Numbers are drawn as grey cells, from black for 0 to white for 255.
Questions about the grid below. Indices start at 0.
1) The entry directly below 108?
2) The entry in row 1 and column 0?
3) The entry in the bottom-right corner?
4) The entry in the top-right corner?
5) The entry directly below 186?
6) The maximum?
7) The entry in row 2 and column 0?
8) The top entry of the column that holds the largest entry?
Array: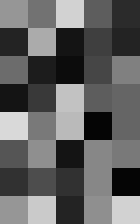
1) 20
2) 35
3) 210
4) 43
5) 20
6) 217
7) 108
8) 150
